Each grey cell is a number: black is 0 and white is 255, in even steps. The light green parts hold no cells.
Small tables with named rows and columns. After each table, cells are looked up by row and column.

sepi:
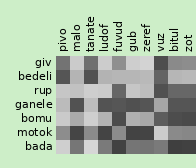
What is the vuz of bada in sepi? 122
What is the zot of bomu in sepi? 74
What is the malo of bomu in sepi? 170
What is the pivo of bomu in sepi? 202
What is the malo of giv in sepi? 203
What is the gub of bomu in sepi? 176
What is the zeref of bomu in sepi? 168
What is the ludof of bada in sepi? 122
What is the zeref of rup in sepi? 189
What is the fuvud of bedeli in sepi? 182
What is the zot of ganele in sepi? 85
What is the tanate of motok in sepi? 139
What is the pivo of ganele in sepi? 187
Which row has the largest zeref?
giv

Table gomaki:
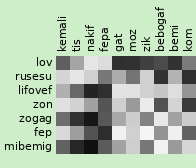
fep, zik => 245
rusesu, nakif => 208
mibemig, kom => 214
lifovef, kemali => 176
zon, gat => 207
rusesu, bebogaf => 50
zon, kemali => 224
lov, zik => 64
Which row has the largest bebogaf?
mibemig

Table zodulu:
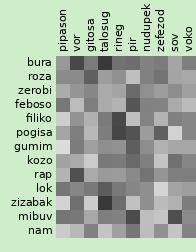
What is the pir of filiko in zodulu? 191
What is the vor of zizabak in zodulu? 111
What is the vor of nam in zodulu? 184
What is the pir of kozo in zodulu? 105
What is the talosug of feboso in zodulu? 171
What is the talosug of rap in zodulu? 154
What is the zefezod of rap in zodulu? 149
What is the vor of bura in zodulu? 72
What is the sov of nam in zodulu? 196
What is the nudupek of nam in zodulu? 189
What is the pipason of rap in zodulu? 179
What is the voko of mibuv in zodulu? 139
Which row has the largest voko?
feboso

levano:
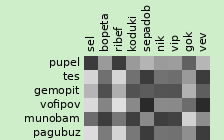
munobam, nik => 62
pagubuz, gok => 143
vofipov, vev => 42
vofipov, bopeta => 132
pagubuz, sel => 220
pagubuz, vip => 113
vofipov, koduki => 137
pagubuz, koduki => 120
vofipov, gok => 108
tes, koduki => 113
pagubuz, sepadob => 59
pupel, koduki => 154
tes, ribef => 213
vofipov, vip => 137

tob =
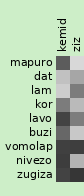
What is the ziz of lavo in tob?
125
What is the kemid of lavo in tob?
67
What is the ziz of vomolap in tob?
62
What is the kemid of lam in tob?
205
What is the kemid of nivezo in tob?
61
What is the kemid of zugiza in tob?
67
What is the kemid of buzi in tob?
103
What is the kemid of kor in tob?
124
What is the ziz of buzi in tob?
200
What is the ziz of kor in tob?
186
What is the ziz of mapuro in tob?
216
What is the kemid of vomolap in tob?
64
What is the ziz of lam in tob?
124
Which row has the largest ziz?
mapuro

